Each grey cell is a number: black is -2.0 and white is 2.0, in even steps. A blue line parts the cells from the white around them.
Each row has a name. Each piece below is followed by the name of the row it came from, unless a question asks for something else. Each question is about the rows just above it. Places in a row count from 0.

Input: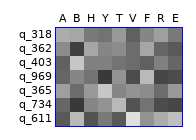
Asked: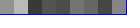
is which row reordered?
q_734
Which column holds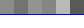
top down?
T

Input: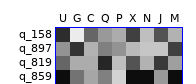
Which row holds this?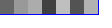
q_158
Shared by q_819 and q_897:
[0.8]
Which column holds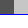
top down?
J
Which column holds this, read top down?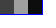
M
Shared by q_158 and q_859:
[0.4]
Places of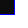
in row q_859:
0 5 6 8
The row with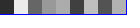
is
q_158

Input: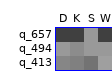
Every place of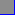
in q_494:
1
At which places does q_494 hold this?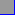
0 2 3
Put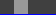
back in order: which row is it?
q_657
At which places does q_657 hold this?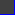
0 1 3
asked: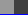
q_657
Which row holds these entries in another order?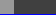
q_657

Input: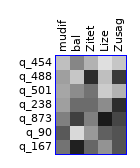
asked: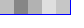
q_454
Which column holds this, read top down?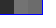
Zitet

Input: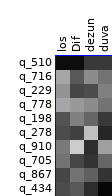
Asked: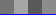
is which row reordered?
q_716
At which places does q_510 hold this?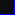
0 1
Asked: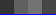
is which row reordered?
q_867

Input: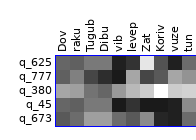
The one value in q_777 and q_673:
[-0.6]
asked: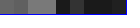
q_45
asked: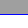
q_673
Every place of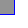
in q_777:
9
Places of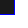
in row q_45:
4 6 7
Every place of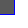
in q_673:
0 5

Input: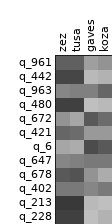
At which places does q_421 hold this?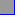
2 3
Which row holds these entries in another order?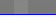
q_402

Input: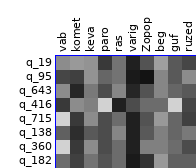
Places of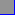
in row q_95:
2
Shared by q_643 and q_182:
[-0.7]
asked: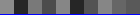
q_643
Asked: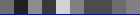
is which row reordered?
q_360
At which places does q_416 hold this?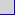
3 8

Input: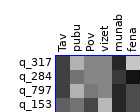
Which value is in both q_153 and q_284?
[-0.2]
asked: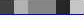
q_317
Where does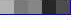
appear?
q_797
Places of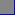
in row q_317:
2 3
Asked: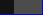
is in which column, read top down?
fena

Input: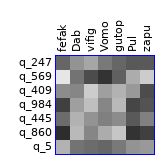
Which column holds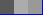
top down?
Pul
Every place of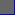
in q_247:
0 4
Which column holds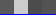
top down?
zapu
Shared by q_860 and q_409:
[0.1]

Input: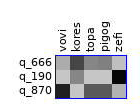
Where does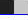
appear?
q_870
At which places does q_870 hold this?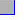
4
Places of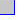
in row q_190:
0 2 3
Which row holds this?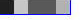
q_870
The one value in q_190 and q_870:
[1.1]
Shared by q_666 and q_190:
[0.1]

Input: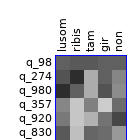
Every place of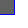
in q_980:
1
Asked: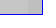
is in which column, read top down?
ribis
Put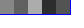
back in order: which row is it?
q_274
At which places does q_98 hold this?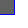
0 3 4
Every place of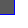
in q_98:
1 2

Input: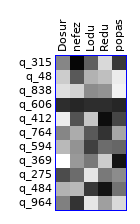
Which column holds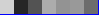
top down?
nefez
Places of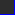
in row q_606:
0 2 3
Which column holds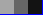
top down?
popas

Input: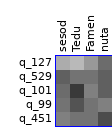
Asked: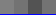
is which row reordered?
q_99
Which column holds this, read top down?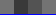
Tedu
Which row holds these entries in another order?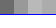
q_127
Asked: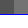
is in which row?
q_99
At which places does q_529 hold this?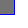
1 2

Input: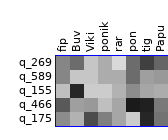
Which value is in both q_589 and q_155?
[0.7]
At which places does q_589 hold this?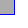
3 4
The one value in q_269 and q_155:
[0.7]
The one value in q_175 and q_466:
[0.6]
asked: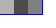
q_175
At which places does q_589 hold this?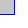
1 2

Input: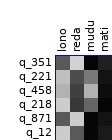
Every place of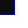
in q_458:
3
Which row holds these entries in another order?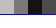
q_221
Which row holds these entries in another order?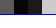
q_12
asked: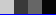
q_218
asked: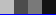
q_221
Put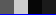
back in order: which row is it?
q_12

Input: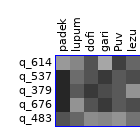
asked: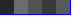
q_537
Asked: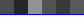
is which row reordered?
q_676
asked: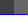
q_614

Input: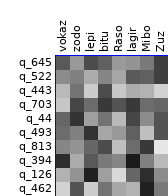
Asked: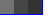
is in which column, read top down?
zodo
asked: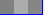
q_522
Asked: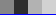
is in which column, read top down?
vokaz
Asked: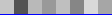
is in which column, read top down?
Raso
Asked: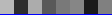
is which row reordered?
q_394
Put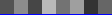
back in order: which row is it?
q_44
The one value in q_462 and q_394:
[-0.1]

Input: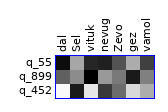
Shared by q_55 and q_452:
[0.7]
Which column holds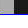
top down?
gez
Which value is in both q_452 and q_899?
[-1.6]
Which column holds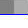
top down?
vamol
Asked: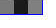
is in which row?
q_899

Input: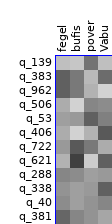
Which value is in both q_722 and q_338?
[0.4]
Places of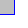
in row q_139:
0 3
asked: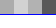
q_406
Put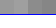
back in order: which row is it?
q_288
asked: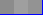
q_40
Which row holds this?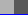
q_406
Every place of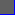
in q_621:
3

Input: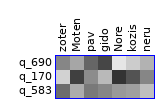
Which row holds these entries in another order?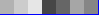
q_690
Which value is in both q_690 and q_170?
[0.1]
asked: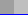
q_583

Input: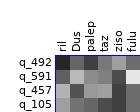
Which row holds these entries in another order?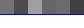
q_105
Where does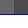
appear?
q_105
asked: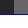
q_492
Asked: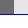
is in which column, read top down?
fulu
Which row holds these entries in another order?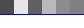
q_591
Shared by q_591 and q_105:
[-0.8]
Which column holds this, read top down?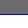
fulu

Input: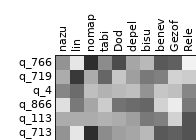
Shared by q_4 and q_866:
[-0.3]
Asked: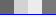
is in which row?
q_866
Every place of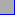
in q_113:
0 1 2 4

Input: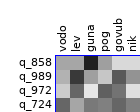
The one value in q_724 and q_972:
[-0.4]
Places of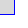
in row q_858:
4 5
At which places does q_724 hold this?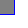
3 5
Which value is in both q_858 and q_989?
[0.5]
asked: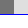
q_972
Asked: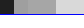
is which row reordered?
q_858

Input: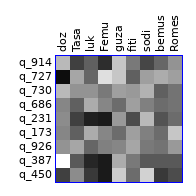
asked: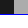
q_387
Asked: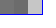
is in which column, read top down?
Romes
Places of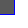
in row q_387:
1 6 7 8
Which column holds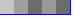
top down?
guza

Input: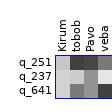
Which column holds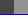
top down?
Pavo
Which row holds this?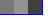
q_641
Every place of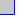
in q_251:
0
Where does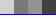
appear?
q_641

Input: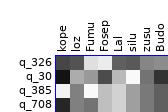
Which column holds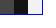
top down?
kope
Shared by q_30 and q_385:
[1.9]

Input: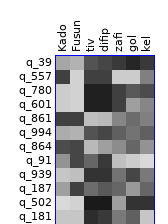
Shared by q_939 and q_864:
[-0.9]
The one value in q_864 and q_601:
[0.5]
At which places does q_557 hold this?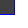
0 2 3
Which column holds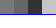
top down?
kel
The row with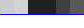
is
q_780
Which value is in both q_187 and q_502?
[0.5]

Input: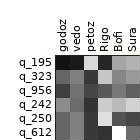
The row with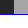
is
q_195
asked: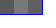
q_956
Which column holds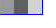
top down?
Sura
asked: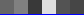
q_250

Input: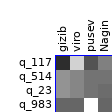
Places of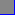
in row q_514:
1
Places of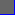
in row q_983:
0 1 3
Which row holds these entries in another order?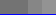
q_514
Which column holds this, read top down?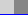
viro

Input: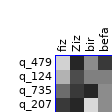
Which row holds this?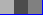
q_124
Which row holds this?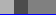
q_124
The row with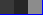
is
q_735
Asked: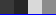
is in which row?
q_207
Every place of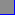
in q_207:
3
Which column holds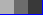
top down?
fiz
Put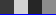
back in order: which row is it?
q_479

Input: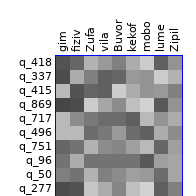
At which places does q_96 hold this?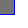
0 2 3 4 5
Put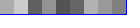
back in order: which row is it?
q_418
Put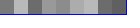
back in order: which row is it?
q_496
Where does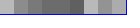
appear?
q_717
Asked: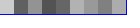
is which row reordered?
q_418

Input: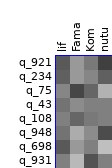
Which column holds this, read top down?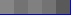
lif
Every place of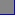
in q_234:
2

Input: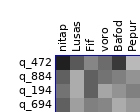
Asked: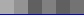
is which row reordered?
q_884
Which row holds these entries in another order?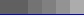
q_884
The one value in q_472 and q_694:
[0.1]
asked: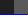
q_472
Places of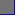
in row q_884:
3
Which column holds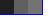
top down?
nitap

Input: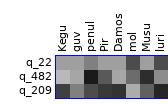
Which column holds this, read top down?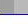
Kegu
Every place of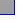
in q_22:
0 1 3 4 6

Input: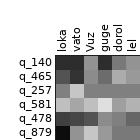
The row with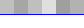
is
q_581
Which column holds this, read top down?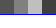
loka
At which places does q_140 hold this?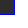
0 1 3
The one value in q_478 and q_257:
[0.0]
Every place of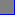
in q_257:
0 2 3 4 5
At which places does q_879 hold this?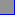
1
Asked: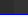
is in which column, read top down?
vato

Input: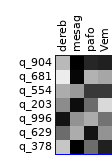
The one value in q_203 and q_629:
[-0.3]
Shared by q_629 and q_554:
[0.7]
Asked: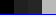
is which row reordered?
q_904
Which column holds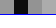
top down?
mesag
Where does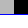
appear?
q_904
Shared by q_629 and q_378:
[-0.3]
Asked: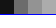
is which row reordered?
q_629

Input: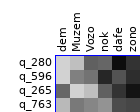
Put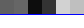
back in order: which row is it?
q_280
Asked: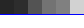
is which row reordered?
q_596
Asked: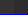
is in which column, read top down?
zono

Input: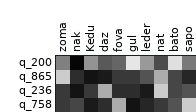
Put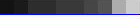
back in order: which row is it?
q_236
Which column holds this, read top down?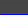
bato
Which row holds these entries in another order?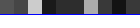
q_236
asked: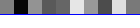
q_200
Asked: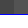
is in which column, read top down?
bato

